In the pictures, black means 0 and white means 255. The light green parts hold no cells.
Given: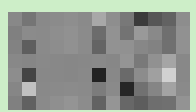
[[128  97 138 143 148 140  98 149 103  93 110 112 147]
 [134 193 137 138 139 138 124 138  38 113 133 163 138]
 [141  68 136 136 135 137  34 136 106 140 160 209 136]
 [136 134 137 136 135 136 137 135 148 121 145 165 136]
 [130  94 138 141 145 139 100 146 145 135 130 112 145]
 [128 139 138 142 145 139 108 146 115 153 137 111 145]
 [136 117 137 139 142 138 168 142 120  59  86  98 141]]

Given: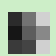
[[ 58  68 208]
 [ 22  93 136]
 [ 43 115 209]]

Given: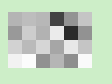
[[242 252 145 181 142 250]
 [210 186 214 166 232 197]
 [153 205 178 235  42 146]
 [180 189 183  67 147 197]]

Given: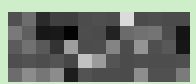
[[108 140 118 140  29  83  76  76  75 142  80  80 123]
 [ 78  82  77  84  71 194 155  84  75  78  77  77  79]
 [ 91 113  89  51 158  76  77 132  76 148  79  88  22]
 [121  95  23  25   3  77  75  34 107 113 116  77  20]
 [ 80 109  43  64  63  76  79  76 219  75  78  75  75]]

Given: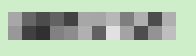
[[152  64  48 129 140 176  97 225 163  77 147 190]
 [167 102  76  98  66 167 166 183 126 175  76 175]]

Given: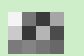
[[122 132 118 104]
 [202  55 181  75]
 [244 118  59 166]]

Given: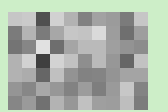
[[134 154 113 179 151 193 159 157 190 124]
 [149 135 168 151 130 156 126 154 199 131]
 [178 172 102 192 147 130 132 148 164 164]
 [178 210  63 211 193 142 186 151 102 194]
 [116 134 225 110 165 186 186 159 147 140]
 [123 180 123 167 198 195 218 157 111 158]
 [198 202  80 209 178 129 162 155 123 198]]

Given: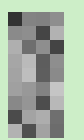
[[178  80 162 108]
 [ 75 163 173 111]
 [136 149  77 184]
 [160 152 130 197]
 [163 190  94 138]
 [166 186  93 142]
 [175 110 142  68]
 [138 142  69 178]
 [ 50 131 129 142]]
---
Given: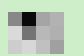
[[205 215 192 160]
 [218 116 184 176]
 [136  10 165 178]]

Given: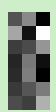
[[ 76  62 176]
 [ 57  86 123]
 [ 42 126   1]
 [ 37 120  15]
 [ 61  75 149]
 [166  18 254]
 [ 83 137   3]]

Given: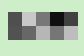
[[ 82 103 182 118 189]
 [ 79 200 119  16  65]]

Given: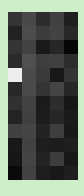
[[ 10  66  30  24  31]
 [ 22  69  35  61  24]
 [ 25  66  30  28  31]
 [ 65  69  35  62  25]
 [ 36  64  29  39  27]
 [ 49  66  27  45  23]
 [ 40  75  53  69  39]
 [237  75  59  24  53]
 [ 43  80  62  64  45]
 [ 52  66  26  39   7]
 [ 34  76  60  67  41]
 [ 52  73  45  65  31]]

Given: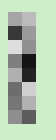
[[142  92]
 [118 177]
 [109 207]
 [176  35]
 [127  21]
 [221 144]
 [ 56 154]
 [165 187]]

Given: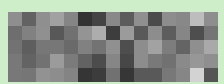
[[120 118 146 141 132  53  60 113  54  89  89 120 134 211  85]
 [120  99 114 155 123  98  76 134  71 141 121 113 138 151 143]
 [114  94 119 119 106 129 115 144  78 141 162 125 100 143 169]
 [110 129 144  88 113 148 173  61 155  89 141  93 134  78 117]
 [142  98 143 161 133  51  68 137  92 143  75 141 136 189 142]]

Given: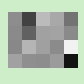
[[161 143 141 155  19]
 [136 181 160 139 242]
 [138  97 161 163 138]
 [141  66 187 168 115]]
